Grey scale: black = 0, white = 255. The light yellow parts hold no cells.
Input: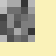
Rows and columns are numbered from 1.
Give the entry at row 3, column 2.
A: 142
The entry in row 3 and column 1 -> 66
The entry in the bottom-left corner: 182
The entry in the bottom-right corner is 156
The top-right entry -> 182
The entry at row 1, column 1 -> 198
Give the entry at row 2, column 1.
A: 182
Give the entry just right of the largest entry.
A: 169

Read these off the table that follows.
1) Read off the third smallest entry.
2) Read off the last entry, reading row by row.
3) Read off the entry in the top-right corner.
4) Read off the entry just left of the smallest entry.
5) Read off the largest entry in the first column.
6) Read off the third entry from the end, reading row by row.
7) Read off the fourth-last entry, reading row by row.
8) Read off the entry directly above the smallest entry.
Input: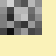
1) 54
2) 84
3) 141
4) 69
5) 170
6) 154
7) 112
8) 154

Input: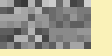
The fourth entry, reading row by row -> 55
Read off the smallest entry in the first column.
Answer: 82
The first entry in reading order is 179
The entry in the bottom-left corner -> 107
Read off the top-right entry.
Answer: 205
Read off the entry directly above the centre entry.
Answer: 150
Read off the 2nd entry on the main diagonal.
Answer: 82
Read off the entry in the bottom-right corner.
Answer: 82
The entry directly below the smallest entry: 165
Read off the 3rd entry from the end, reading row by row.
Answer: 165
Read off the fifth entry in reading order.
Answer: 179
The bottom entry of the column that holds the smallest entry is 138
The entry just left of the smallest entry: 69
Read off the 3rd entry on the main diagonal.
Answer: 165
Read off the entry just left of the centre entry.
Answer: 138

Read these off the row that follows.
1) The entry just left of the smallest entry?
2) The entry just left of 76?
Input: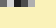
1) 215
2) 31

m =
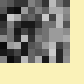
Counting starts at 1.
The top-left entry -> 100
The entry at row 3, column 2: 202
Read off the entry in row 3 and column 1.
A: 24
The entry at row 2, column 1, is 84
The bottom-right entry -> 141
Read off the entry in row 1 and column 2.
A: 84
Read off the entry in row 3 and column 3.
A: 170
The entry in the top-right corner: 68
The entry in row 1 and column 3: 52
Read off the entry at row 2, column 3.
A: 12

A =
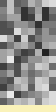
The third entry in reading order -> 95
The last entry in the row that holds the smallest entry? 109
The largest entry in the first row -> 219
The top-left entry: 95
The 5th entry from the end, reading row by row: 178
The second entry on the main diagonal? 193
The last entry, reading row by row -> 219
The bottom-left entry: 95
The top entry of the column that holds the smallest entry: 206
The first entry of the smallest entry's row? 162
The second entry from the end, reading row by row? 206
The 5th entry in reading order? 178
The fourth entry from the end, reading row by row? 206
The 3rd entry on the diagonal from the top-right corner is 178
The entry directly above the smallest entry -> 162
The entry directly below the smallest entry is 178
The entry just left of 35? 178

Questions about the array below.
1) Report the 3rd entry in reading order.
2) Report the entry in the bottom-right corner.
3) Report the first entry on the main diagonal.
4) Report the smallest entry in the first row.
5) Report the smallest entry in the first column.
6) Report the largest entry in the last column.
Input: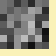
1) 55
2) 79
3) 118
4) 42
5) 55
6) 163
